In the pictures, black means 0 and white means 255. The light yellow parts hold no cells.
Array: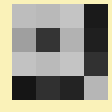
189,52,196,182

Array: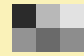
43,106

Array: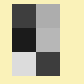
62,183

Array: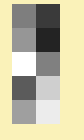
126,35

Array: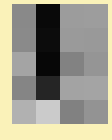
137,12,130,164

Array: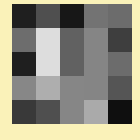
31,221,97,133,15

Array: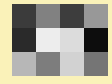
59,237,210
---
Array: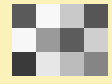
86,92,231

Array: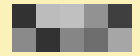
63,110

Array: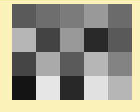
107,41,90,230

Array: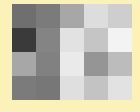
206,197,234,119

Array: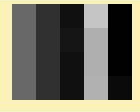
1,175,16,48

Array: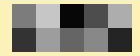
173,136
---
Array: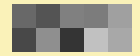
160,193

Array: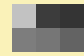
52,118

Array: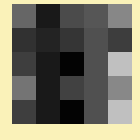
135,80,3,25,62

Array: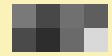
94,106

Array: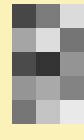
219,221,75

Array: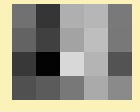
121,190,216,91

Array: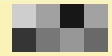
162,151
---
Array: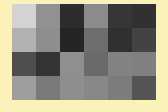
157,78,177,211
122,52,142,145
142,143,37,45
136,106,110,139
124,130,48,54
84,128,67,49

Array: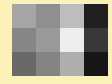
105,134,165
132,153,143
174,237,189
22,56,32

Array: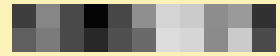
95,62
123,134
73,73
40,4
80,71
106,143
221,212
214,203
139,141
203,154
75,49

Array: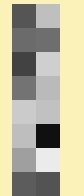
92,159,190,203,115,66,107,85
83,235,16,193,186,207,110,191

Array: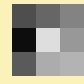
90,13,78
172,222,102
179,152,131

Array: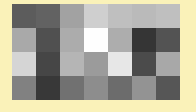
129,213,169,92
56,70,80,98
113,181,172,162
141,155,254,207
108,231,173,191
147,75,53,186
86,168,83,191
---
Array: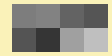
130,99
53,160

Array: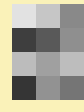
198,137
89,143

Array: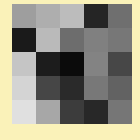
174,188
186,109

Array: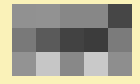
146,135
90,66

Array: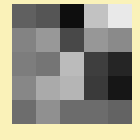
85,14
152,72

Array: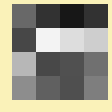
50,23
243,221

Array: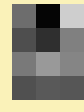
5,206
47,128

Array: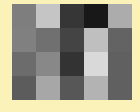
197,54
112,68
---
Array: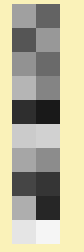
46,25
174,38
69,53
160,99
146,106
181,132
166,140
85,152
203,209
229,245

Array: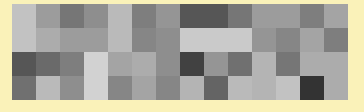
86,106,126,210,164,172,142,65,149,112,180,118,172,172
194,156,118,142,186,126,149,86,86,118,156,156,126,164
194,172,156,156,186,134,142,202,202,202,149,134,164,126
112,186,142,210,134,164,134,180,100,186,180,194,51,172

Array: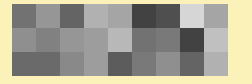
106,106,137,157,92,121,143,100,177
143,129,150,157,184,114,121,66,192
114,150,100,177,165,66,79,214,165

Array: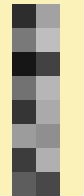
22,66
93,72
156,143
45,162
53,170
60,176
114,182
121,190

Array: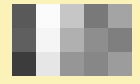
60,230,150,135,156
95,245,176,142,127
89,251,198,121,164

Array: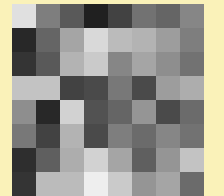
142,40,210,82,101,149,74,107
120,66,179,74,126,107,134,114
52,89,179,202,134,165,142,114
46,95,173,210,165,95,149,195
40,101,165,217,187,179,157,126
224,126,89,32,66,114,101,134
52,187,187,238,202,149,165,107
195,195,66,74,120,74,157,173

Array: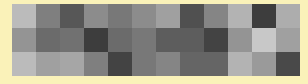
148,107,113,61,107,120,93,93,67,148,200,160
187,127,87,140,120,140,160,80,133,179,61,173
187,160,166,127,67,120,133,101,101,179,154,73
